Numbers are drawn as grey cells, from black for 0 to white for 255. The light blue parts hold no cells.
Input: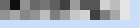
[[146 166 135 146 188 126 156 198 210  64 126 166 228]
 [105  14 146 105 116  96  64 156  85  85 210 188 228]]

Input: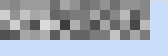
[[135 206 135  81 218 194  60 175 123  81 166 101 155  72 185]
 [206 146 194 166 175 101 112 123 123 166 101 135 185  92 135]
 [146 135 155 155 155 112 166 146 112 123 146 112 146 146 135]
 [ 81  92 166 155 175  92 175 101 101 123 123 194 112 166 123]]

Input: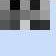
[[105  84 116 127 158]
 [ 84  62 200  39  50]
 [138   6 147  27 167]]

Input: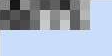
[[ 66  84  66 119 192 140 172  95 182]
 [107  66  75 107 201 131 201  95 149]
 [131  22 140 107  75  95  45 119 172]]

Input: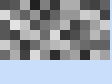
[[ 87 227 195  77 119 139 184  65 107 161 205]
 [107 173  65 217 139  44 139 161  44 195 161]
 [205 150  53 107 161 184 195 128 107  98  98]
 [217 139  98 150  53  98 150 150 205 195  65]
 [ 77  87 173  32 128  53 173 173  77  65  98]
 [ 87  65 184 195 107 217  53  77 119 184 128]]

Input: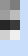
[[208 239]
 [158 188]
 [147 125]
 [ 38  58]]

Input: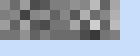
[[126 135  66 135 145  99 135  88 176 108 135 176]
 [117 117 145  99 126 108 108 108  76  57 117 126]
 [145 108 157  76  88 126 126 145 135 187  99 166]
 [157  99 166  88  76 117 117 166  88 206  99 187]]

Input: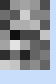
[[163 226 163 100  88]
 [206 196 121 140 100]
 [ 56 174 174 185  88]
 [ 45 151 163 151  79]
 [ 45 110  34 100 121]
 [110  88 206 131 131]
 [140  15  68  68 196]]
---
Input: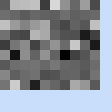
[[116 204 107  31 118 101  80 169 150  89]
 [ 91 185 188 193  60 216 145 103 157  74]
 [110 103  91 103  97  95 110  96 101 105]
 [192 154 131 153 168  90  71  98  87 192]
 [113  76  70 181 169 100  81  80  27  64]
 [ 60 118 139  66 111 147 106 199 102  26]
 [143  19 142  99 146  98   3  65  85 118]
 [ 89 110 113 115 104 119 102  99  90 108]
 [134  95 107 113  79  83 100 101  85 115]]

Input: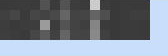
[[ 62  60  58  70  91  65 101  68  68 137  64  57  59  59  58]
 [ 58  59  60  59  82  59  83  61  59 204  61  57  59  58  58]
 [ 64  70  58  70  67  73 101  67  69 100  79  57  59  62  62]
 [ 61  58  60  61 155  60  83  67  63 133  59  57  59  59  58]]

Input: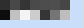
[[ 13 193 244 205  53 117 189]
 [ 46  72  53  74  77  78  70]]

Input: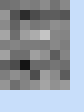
[[149 111 132 144 164 145 154]
 [112 116 129 124 139 115 136]
 [150  82  44  76  92  93  85]
 [138  99 137 119 124 142 136]
 [165 110 158 172 196 134 132]
 [127 132 124 124 122 136 126]
 [161 110 111 159 145  93 132]
 [ 96  76  20 107 105 117 110]
 [126 142 129  77 158 139  92]]

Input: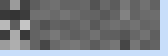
[[156 174 142  99  71 105 114 120 108  92 107 118  70 118  92  99]
 [ 82 155  66  94 106 112 100 100 104  83 104  92 119  99 113  98]
 [ 56  52  60 112 113 106 117 108 100  99  89 100 130 100 107 109]
 [185  93 197  98  82  98  93  99 108  89 105 112 105 114 101 105]
 [ 60 171  56  99 106 120 104  95 101 113  96  95  85 103 114  95]]

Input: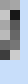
[[ 61 204]
 [157 166]
 [198  23]
 [167  89]
 [186 103]
 [105 118]]

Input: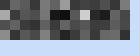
[[140  53  88  73 128  70  36  59  97  57 104 107  49]
 [ 58 102  90  56 121  98 155  57  66  61  79  55 123]
 [169  59  86  78 118  23  16  88 206  40  28  99  71]
 [ 79  98  59  50  96  58  99  74  87  60  62  92  73]]
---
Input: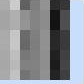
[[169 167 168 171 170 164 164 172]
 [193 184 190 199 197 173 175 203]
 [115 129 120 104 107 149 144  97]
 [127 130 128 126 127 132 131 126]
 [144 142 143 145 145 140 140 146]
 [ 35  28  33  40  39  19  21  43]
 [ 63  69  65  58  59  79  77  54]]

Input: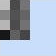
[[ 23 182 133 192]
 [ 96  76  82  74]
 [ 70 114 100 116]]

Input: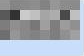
[[111 125  89 148]
 [150 143  50 133]
 [136 136 203 137]
 [130 120 192 141]
 [139 159 165 131]
 [126 126 173 151]
 [144 155  74 140]
 [160 144 192 139]]

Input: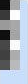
[[ 82  64  71  15 154  57  16]
 [186 172 249 164 167 252 168]]

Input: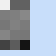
[[ 66 133 119 125 240]
 [ 92 120 129 127  97]
 [ 20 119 123 136  97]]

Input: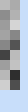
[[207 184 158  67 135 163 156 141 187]
 [ 78  46 194 187  84 135 213 178 171]]

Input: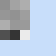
[[ 80 174 150 144]
 [ 52 152 146 163]
 [235 154 158 174]]
